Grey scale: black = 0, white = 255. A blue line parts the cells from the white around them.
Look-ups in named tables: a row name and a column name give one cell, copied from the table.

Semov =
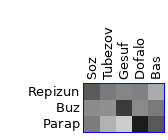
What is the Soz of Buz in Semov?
139
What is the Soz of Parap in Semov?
125
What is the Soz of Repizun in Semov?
90
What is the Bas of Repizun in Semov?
171
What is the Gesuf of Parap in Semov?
205
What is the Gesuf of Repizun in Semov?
133
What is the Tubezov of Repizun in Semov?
122
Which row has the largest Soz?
Buz

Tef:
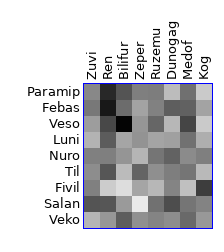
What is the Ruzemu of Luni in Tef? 164
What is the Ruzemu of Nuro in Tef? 117
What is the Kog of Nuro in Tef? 127
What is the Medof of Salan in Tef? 117
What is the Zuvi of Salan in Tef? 84
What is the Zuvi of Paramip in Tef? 136
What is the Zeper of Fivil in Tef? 165
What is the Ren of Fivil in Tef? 204
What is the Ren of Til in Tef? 86
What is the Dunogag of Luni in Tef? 160
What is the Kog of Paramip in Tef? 202
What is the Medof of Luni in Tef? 113
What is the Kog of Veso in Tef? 202
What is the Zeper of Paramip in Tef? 127
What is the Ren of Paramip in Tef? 40
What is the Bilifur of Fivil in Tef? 221
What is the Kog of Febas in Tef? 163
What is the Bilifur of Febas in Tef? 108
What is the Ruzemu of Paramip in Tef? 125
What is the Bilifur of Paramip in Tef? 84

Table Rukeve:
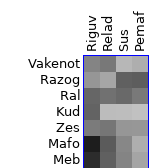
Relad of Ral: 113
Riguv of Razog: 150
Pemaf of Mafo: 174
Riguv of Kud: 99
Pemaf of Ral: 121
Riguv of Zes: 123
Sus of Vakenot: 183
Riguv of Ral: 102
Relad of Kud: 188
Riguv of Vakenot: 132
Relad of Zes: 118
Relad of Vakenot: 120
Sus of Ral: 105
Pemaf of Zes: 151
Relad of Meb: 96
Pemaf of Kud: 193
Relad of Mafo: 91
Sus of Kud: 189

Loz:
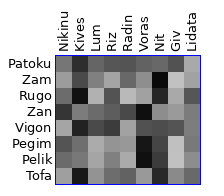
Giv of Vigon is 84
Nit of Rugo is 38
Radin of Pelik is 170
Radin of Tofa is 98
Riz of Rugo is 83
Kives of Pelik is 120
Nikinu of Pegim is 84
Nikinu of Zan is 53
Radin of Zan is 73
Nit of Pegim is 69
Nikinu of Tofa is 159
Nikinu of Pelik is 107

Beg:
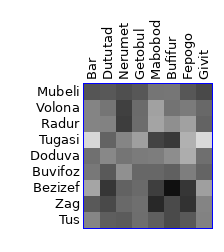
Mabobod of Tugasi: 67
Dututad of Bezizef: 54
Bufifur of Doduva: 141
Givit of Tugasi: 217
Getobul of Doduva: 123
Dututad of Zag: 73
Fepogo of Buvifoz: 126
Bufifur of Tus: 74
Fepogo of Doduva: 173
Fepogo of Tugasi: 177
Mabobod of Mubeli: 117
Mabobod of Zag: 40
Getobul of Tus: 110
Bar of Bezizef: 165
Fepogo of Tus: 89
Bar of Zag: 89

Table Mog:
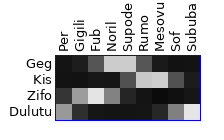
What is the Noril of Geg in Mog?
204
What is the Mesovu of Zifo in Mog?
11
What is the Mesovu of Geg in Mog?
26
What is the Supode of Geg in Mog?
204
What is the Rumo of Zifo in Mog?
20
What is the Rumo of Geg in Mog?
86
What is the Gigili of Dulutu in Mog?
47
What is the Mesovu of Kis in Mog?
206
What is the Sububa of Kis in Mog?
28
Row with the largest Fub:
Zifo

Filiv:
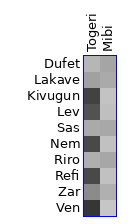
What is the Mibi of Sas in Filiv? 168
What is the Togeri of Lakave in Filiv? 161
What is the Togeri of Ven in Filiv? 54
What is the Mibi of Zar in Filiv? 176
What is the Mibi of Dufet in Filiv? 165
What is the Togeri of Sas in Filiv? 170
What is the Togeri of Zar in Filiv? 139
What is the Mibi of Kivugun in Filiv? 195
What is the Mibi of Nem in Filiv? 193
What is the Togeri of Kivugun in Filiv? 66
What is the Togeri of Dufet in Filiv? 182
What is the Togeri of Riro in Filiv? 175
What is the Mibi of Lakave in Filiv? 170
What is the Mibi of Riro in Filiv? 167
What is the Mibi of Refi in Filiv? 193
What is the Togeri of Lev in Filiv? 82
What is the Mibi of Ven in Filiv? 198
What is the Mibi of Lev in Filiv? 191
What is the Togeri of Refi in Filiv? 73
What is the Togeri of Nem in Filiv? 73

